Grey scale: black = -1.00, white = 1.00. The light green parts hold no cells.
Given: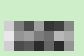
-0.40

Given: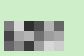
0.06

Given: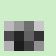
-0.78

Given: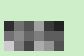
-0.01

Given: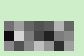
-0.36

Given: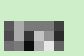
-0.04
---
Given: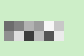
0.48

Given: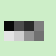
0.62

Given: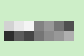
0.10

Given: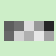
0.38

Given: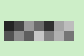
0.02

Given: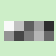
-0.02
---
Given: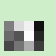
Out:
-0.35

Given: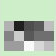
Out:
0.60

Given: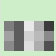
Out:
-0.28

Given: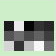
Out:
-0.14

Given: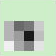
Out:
0.22

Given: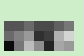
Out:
0.01

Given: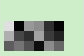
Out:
-0.44

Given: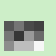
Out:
-0.58
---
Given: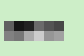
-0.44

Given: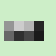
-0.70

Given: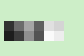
0.66

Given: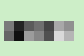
0.13

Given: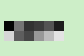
-0.77

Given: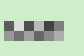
-0.01

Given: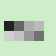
0.45
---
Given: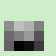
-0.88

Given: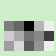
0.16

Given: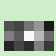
-0.01

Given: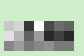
-0.05

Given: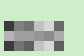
0.68

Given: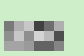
-0.22
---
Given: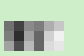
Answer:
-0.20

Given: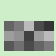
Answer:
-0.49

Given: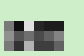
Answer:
-0.41

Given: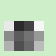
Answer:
-0.28

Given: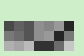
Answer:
0.20

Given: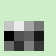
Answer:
-0.35
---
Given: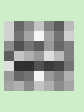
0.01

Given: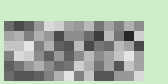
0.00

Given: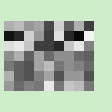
-0.25

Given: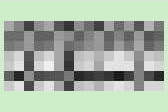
-0.33

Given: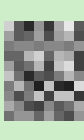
0.33
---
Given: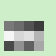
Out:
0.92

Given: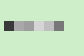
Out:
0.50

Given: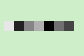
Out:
-0.99

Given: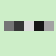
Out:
0.28

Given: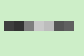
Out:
0.48

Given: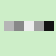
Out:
-0.84

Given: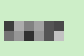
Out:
-0.33

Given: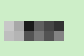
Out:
-0.45
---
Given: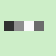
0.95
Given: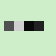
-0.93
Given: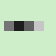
-0.25
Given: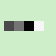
-0.96
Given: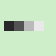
0.46
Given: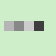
0.60
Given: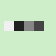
0.05
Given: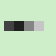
0.04
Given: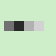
0.39
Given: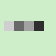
0.27
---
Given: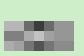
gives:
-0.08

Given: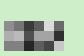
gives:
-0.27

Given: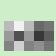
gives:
0.02

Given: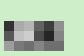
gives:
0.04

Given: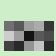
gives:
0.15

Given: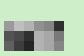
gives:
0.40

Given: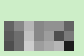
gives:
0.33

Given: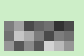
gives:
0.65

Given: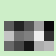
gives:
-0.82

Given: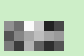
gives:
-0.24
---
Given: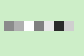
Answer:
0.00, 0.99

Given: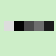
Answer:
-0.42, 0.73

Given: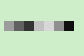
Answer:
0.51, 0.69

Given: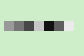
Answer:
0.56, 0.84

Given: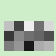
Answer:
-0.12, 0.87

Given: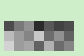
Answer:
0.57, 0.65
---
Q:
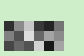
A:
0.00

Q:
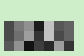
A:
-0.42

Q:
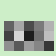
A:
-0.49

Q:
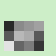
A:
-0.30

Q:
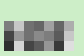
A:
-0.46

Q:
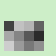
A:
0.31

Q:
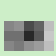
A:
-0.12

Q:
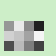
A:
0.64

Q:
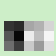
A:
-0.33

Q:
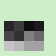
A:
-0.44
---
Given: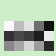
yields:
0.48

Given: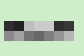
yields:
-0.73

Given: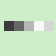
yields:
-0.19

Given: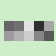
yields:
-0.12

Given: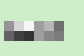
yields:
0.68

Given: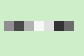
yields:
-0.43

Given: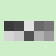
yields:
-0.46

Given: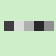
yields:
0.72

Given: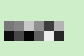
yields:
0.04
